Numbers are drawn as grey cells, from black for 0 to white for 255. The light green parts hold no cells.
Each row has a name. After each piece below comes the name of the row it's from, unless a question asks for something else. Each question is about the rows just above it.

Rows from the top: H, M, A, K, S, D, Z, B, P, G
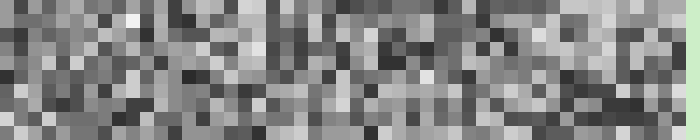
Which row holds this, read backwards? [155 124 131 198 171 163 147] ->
G
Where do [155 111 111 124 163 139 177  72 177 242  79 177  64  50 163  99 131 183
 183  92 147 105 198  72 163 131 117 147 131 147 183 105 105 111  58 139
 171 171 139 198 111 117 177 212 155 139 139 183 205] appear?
M
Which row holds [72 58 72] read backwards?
P
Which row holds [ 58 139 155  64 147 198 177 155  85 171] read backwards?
B
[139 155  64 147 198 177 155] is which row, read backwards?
B

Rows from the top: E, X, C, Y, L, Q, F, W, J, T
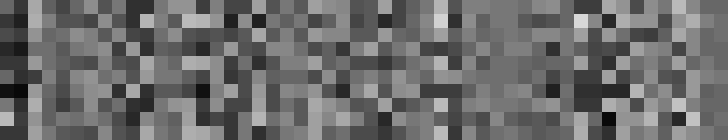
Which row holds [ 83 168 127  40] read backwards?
F
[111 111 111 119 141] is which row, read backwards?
Q
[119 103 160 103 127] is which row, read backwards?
L
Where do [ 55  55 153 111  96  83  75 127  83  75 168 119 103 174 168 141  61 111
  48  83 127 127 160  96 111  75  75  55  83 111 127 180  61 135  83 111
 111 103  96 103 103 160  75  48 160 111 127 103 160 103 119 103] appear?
L
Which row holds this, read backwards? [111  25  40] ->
Y
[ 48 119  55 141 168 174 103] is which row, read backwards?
T

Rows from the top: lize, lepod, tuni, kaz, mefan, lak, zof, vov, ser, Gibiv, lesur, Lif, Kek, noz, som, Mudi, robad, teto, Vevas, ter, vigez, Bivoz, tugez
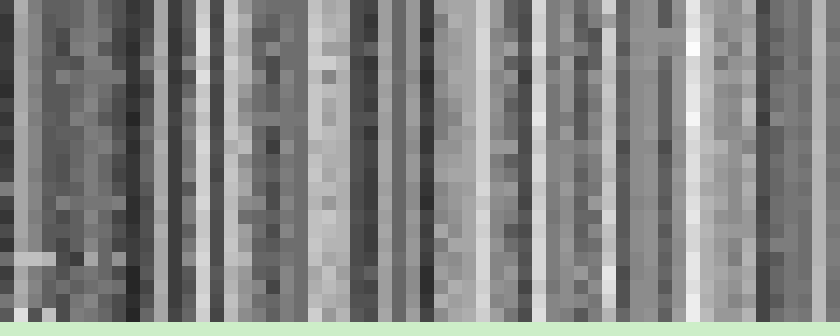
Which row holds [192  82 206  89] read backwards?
noz
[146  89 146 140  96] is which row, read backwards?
lize
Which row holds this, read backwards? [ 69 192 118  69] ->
ser
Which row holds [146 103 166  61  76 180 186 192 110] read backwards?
robad
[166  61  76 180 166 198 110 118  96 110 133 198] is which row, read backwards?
vov

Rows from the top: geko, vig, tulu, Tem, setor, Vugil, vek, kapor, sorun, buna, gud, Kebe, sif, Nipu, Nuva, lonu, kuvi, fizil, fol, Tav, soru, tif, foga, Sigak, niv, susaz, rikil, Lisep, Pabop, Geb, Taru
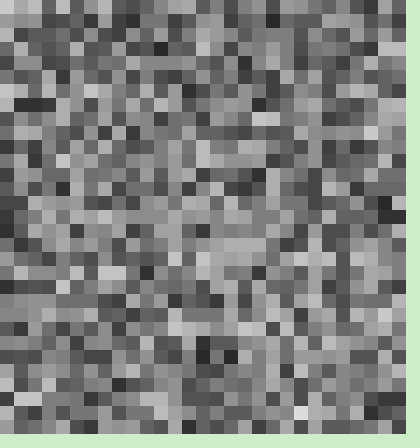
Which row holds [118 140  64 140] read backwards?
Sigak
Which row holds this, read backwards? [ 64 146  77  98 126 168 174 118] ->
gud
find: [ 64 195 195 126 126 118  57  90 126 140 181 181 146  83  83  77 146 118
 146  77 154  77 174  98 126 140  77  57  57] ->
Pabop

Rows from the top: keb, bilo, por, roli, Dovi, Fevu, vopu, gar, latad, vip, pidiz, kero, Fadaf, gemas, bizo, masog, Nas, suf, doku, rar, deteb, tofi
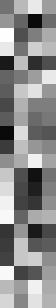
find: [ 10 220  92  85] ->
vip
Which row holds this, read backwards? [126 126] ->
gar
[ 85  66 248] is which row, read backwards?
rar
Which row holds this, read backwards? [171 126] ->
por
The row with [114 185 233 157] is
keb

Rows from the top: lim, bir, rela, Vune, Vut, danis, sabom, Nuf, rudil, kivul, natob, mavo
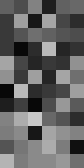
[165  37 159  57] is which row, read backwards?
danis
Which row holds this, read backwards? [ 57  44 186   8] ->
sabom

